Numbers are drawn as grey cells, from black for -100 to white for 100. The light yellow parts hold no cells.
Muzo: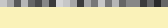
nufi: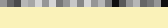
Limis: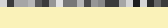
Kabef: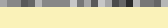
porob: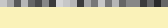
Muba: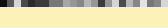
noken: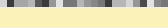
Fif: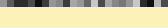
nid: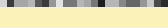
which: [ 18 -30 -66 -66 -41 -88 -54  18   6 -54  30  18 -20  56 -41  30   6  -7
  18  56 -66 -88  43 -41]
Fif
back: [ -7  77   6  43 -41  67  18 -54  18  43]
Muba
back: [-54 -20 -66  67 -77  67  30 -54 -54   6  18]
Limis

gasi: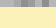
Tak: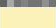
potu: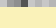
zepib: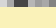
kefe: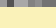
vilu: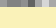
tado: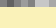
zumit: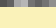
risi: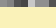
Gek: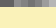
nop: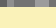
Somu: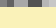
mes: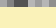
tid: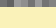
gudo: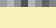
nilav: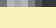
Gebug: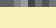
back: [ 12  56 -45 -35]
risi
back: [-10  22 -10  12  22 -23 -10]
tid
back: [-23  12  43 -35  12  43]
gudo

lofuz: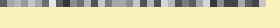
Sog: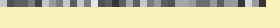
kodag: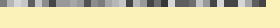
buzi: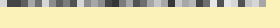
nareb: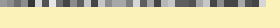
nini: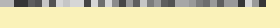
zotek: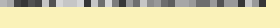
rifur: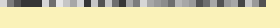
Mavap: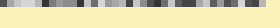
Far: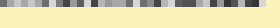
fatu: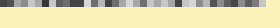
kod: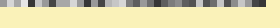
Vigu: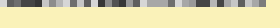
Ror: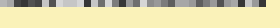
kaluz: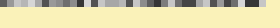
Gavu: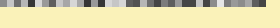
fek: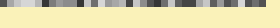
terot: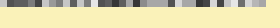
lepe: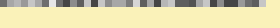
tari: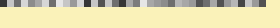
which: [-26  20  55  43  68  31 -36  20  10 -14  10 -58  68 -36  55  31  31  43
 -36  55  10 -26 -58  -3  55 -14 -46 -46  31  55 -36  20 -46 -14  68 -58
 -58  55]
kaluz
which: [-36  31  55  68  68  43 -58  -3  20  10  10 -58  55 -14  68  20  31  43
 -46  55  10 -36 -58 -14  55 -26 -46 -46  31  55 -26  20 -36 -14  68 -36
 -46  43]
Mavap
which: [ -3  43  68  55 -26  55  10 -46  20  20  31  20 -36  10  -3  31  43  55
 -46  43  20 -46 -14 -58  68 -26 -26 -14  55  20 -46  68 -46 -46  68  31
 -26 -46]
kodag
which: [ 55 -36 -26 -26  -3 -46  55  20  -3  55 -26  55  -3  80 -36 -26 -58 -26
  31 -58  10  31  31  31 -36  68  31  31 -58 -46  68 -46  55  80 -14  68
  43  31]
terot

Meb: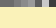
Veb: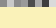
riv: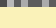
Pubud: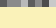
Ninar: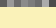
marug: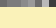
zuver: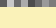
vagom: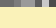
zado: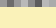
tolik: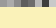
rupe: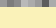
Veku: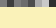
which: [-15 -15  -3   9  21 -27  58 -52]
Meb
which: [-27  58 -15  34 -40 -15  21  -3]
zuver

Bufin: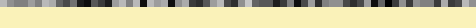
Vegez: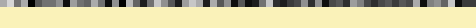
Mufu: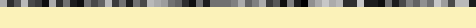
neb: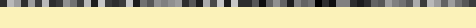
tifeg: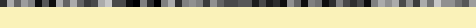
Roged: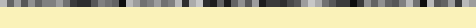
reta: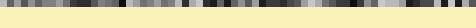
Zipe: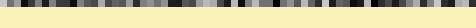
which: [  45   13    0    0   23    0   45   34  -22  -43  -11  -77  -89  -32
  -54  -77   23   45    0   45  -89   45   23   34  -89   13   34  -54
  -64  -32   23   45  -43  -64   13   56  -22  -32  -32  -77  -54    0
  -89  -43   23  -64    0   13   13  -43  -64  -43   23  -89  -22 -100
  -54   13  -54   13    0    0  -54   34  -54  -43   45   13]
Bufin
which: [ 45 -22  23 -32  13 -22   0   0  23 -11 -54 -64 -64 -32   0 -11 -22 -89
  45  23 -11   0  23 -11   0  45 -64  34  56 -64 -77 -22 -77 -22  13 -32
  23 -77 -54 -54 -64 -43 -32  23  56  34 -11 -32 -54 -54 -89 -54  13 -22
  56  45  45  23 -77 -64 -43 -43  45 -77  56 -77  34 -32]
reta
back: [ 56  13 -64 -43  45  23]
Bufin
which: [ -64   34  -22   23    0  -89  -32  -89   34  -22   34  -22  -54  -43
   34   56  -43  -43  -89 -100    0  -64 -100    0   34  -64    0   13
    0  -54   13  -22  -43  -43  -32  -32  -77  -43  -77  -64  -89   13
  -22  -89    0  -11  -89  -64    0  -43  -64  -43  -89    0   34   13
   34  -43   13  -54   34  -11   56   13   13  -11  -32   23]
tifeg
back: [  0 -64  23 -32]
Zipe

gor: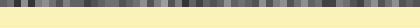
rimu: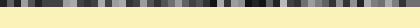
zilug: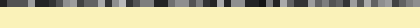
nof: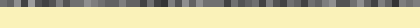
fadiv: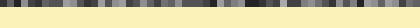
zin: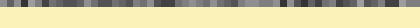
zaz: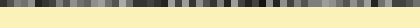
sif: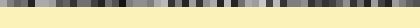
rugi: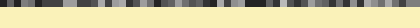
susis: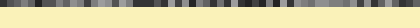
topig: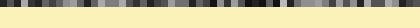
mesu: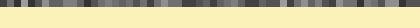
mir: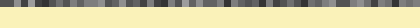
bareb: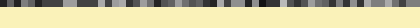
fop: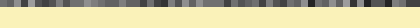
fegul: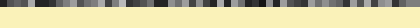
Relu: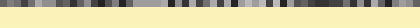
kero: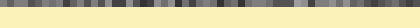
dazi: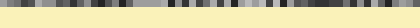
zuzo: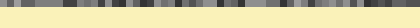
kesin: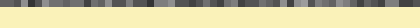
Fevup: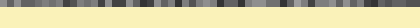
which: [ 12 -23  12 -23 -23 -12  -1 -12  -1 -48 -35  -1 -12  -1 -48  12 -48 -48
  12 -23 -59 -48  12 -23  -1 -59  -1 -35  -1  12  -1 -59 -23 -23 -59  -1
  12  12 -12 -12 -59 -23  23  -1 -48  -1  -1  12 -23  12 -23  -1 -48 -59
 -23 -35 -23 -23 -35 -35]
Fevup
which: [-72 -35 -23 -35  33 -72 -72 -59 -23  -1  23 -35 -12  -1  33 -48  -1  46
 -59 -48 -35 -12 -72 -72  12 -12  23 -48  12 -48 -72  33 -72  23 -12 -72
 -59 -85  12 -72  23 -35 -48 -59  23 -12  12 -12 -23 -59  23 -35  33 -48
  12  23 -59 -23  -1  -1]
fegul
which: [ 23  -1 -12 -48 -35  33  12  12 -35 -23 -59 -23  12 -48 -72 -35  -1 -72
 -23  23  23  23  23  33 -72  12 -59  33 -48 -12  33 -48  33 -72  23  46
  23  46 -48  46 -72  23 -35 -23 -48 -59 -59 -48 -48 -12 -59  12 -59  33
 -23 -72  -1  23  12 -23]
dazi

